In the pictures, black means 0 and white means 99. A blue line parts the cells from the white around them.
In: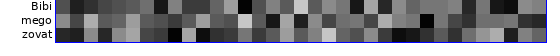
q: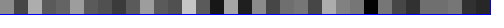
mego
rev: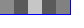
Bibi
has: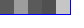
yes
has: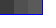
no
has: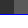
yes
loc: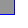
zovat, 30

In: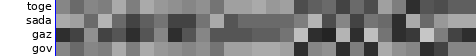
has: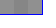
yes
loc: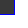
gaz, 25
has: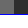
yes

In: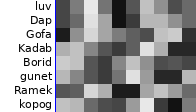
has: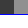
no
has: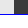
yes
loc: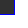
Gofa, 9
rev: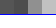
Borid

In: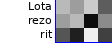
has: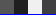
yes
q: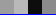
rezo

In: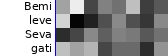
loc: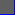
Seva, 3
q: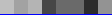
gati
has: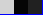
yes
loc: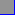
gati, 7
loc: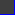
Bemi, 6

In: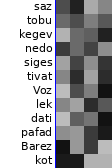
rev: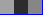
tivat
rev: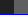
kegev

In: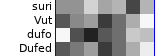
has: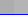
no
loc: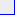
Dufed, 6
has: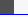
no
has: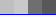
no

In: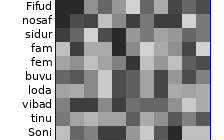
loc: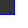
fem, 5
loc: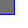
vibad, 5
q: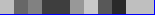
Soni
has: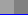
yes
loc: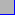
tinu, 2

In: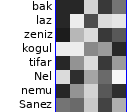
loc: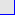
laz, 4
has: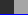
yes
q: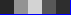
nemu
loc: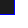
zeniz, 0

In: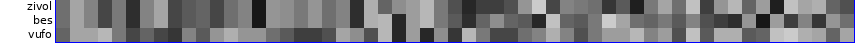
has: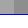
yes
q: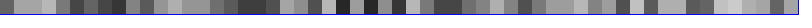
vufo
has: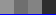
yes
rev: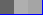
zivol
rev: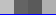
vufo

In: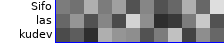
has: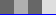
yes
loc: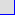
Sifo, 11
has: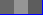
no
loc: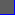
kudev, 1
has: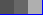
yes

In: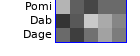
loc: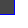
Pomi, 2
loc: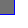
Dage, 2
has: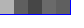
no
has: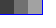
yes
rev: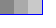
Dab
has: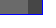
no
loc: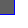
Pomi, 1

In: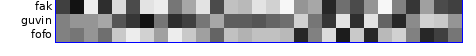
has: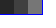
yes
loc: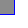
guvin, 25
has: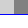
yes
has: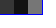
yes
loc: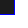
fofo, 20
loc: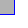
fofo, 13
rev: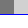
guvin

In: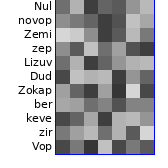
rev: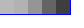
Lizuv
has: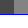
no
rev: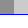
Zemi
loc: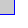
Zemi, 1

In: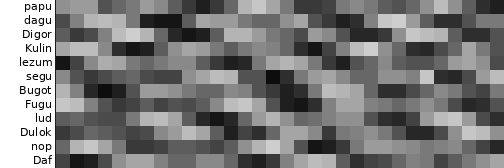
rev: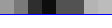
segu
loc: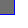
lud, 18
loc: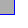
lezum, 3
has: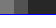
yes

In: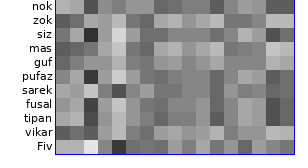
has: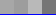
yes
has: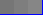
yes
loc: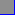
nok, 3
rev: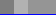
guf
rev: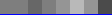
tipan
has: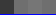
yes
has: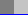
no

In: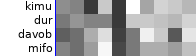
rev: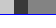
dur
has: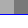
no
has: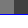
no

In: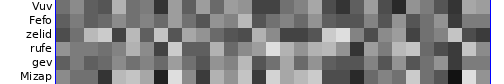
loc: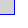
Mizap, 15
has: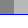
yes
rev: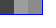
zelid

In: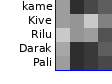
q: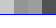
Rilu
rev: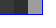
Pali
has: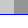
yes
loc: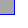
Darak, 0
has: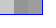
yes

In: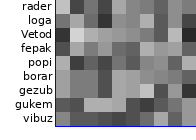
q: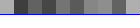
popi
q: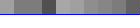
borar
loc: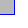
Vetod, 8

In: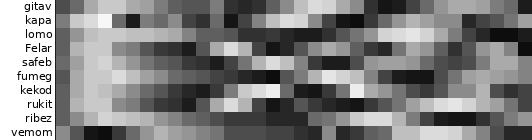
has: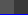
yes
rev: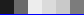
kekod
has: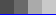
yes
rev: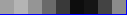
kapa

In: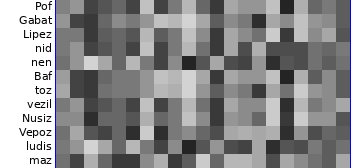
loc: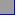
Baf, 0
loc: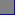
Pof, 0

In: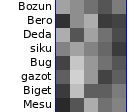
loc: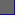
siku, 3
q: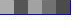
Deda
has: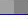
yes
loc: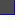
Deda, 4
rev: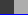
Bero
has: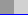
no

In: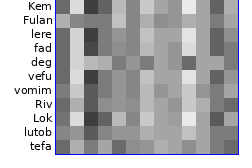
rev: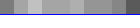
lutob
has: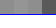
no
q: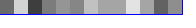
lere
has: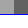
yes
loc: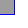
Lok, 8
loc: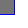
Lok, 0

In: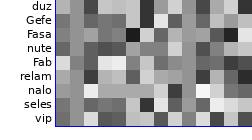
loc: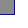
Fab, 8
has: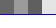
no
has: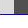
no
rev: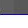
vip

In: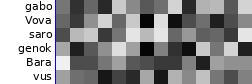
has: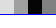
yes
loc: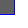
saro, 10
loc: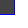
vus, 4
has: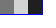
yes
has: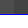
no
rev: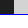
genok

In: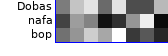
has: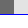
yes
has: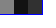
yes

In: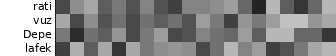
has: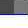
yes
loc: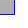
lafek, 1

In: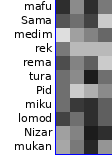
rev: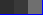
miku
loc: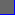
medim, 3
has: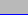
yes
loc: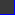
miku, 1
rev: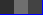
lomod

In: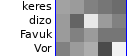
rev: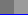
Favuk
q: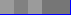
Favuk
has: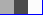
no
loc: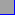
keres, 0
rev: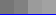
keres

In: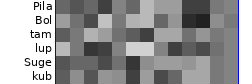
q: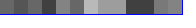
Pila
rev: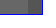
Suge
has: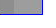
yes

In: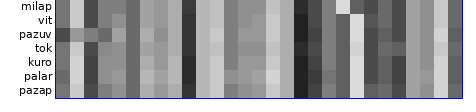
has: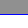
yes
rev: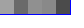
tok
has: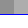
yes
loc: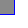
tok, 3
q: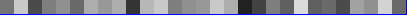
pazap
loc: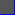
vit, 22

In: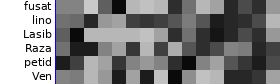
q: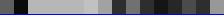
Lasib
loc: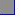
Ven, 9
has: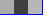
no
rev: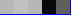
fusat
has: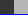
yes
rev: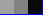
petid
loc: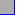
Raza, 8

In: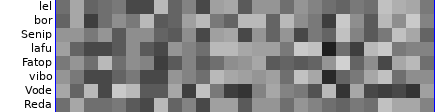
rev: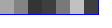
Vode
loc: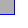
lel, 24
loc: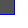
Vode, 18
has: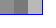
yes
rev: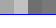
Reda
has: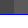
yes

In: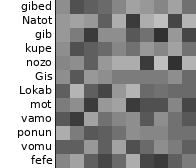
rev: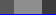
gib
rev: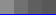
ponun
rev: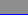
gib
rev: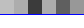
Natot
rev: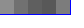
ponun
